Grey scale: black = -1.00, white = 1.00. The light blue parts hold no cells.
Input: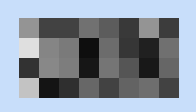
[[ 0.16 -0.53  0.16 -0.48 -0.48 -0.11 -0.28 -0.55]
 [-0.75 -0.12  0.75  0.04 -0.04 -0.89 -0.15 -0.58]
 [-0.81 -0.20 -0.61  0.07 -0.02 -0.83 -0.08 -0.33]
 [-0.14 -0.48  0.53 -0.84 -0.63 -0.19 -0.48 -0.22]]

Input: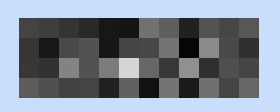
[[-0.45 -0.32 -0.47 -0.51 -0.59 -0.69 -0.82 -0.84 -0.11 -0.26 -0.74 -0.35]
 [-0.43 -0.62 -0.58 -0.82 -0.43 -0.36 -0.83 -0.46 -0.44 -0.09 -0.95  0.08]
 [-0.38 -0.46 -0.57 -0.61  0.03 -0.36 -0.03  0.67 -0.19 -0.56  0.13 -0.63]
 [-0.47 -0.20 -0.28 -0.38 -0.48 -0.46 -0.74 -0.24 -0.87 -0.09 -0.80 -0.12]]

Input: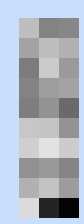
[[ 0.03  0.06  0.49]
 [ 0.49  0.39  0.28]
 [ 0.59  0.21 -0.03]
 [ 0.23  0.28  0.03]
 [ 0.15 -0.17 -0.01]
 [ 0.54  0.15  0.56]
 [ 0.77  0.60  0.62]
 [ 0.20  0.04  0.14]
 [ 0.53  0.22  0.39]
 [-0.72 -0.97  0.72]]

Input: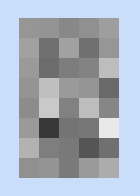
[[ 0.13  0.24  0.18  0.16  0.07]
 [-0.12  0.18  0.26 -0.12  0.26]
 [ 0.03  0.48  0.21 -0.15 -0.02]
 [ 0.17 -0.18  0.16  0.50  0.21]
 [ 0.48  0.05  0.10  0.58  0.01]
 [-0.07  0.83  0.21 -0.56 -0.09]
 [-0.33 -0.12  0.40 -0.01 -0.05]
 [ 0.21  0.35  0.13  0.16 -0.04]]

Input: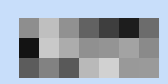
[[-0.77 -0.15  0.11  0.50  0.14 -0.23 -0.51]
 [ 0.28  0.08 -0.85  0.58  0.35  0.13  0.16]
 [ 0.20  0.21 -0.28  0.02 -0.30  0.45  0.64]]

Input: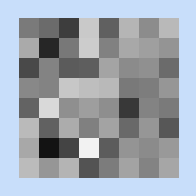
[[ 0.10  0.45 -0.04 -0.16 -0.52  0.58 -0.25  0.42]
 [ 0.25  0.16  0.33 -0.70 -0.06  0.60  0.01  0.32]
 [ 0.13 -0.16 -0.43  0.03 -0.29 -0.26  0.29  0.09]
 [-0.02  0.18  0.07  0.03  0.56  0.49  0.45 -0.05]
 [ 0.03 -0.04 -0.22  0.70  0.12  0.24  0.11 -0.56]
 [ 0.18 -0.32  0.46 -0.24  0.35  0.00  0.28 -0.18]
 [ 0.09  0.20  0.32 -0.85 -0.47  0.90 -0.28  0.16]
 [ 0.03  0.30  0.47  0.18  0.41 -0.35 -0.03  0.28]]

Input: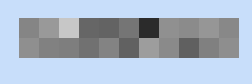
[[ 0.18  0.07  0.04  0.20  0.56 -0.20 -0.22 -0.08 -0.66  0.13  0.09]
 [ 0.00  0.11  0.12  0.01 -0.01 -0.11  0.03 -0.24  0.23  0.08 -0.25]]
